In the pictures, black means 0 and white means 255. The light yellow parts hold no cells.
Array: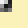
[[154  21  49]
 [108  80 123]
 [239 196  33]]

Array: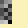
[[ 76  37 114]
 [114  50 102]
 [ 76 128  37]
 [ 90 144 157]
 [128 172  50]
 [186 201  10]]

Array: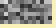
[[ 62  49 103 118 134  62 150  75 103  49  89 150  49]
 [118  89 166 178 178  89 134  75  75  89  89 118 150]
 [ 49 103 178 134 134  49  75  49 134 118 150 134 134]
 [103 166 103 166 178 118  89 134 103 150  62 150 150]
 [ 89 204 103 103  49 134 166 166 166 150 118 150 166]
 [191 217  89 150 118 103 134 150  89 178  62 191 191]]

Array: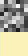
[[141  40  86 101  86  70 230]
 [186  56 129  86  27 129 101]
 [230  70 201 156  40  86 116]
 [156 116 129 170 245 101 186]
 [101 141 186 230 156 170  56]
 [186 156 129 201 215 170  70]
 [ 40 201 141  70 170 101 116]
 [116 230  86  56 156 101  56]]

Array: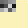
[[ 38  79 209  22]
 [106 119 146 159]
 [171 209  92 183]]

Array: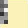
[[165  64]
 [ 94 110]
 [ 50 136]
 [151 151]
 [110 194]
 [122 242]]

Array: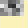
[[136 136 176 120 148 218]
 [162 162  91 106 136 203]
 [120 176 190 120  91 190]
 [234 190  61  46 203 176]]
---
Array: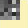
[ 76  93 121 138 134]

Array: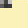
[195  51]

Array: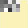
[245 204  52]

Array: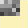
[128  99 101 103]

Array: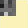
[108  78 113  73]

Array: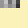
[ 67 158]
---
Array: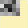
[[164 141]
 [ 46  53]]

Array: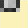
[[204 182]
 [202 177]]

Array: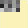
[[128 108]
 [157  71]]

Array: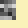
[[ 89 109]
 [145 175]]

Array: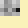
[[142 165]
 [151 155]]

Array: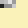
[[191 229]
 [141 143]]

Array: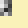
[[132  87]
 [171  62]]
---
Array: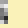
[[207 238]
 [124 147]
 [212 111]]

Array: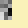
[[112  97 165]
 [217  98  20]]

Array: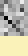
[[120 212 134 167 186 141 181]
 [ 81 190 196 186 216 225 153]
 [198 188  14 159 104 183 176]
 [217 229 156 164  84 156 191]]

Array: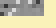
[[123  51 125 122 133 135 148 135 110 132 131]
 [ 71 142 214 150 145 142 145 146 143 148 145]]

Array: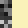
[[ 15  87  25]
 [ 50  23 127]
 [200  76 185]]

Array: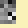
[[ 66 169 112  91]
 [140 130   9 233]
 [129 119 112 157]]
